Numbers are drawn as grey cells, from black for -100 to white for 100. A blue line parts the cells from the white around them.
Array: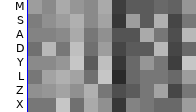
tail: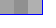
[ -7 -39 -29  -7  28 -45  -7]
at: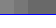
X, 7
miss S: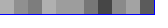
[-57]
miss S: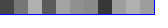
[-2]
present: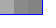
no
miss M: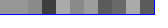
[-23]
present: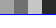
yes

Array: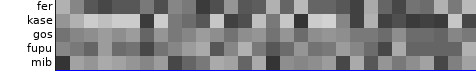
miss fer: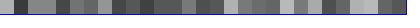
[-27]
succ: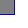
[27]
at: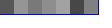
mib, 22
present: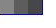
no

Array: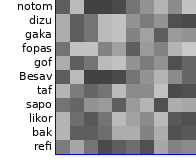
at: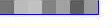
gaka, 2
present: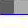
no

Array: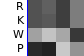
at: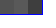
K, 0
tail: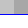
[-56]

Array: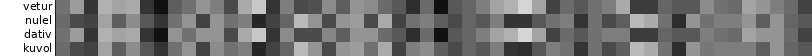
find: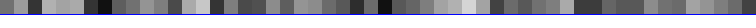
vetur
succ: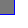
[-1]
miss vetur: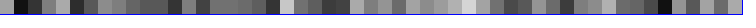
[-37]
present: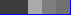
no
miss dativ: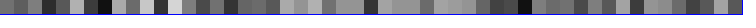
[5]
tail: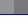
[ -1  -1  -1 -26  16 -21 -31]

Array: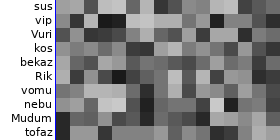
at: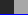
Mudum, 10
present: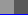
yes
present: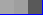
no

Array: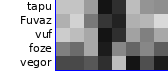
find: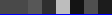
vegor
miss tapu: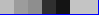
[16]
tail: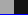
[-63  27   0  32]
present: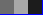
yes
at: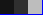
tapu, 3

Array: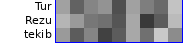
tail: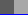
[-12  58  10]
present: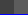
yes
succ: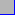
[21]
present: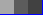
no
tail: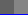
[ 15 -38  26  -1 -17  53]

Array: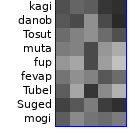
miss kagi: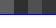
[-21]
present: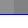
yes

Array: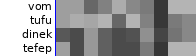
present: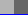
yes
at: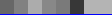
vom, 2
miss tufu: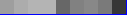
[30]
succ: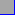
[41]
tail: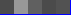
[ 13 -46  -9   7]

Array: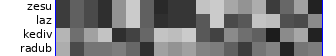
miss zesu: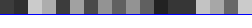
[-68]
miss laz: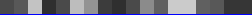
[-37]

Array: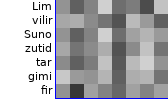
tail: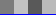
[63 15]
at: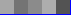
zutid, 0
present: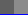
no
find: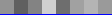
Suno

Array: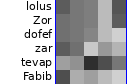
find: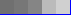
dofef
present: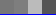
yes
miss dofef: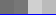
[4]
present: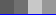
yes
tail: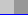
[41]
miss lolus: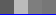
[-33]

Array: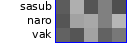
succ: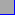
[0]
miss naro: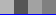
[32]
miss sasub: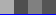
[-28]
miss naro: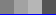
[32]
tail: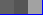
[-23  -6]

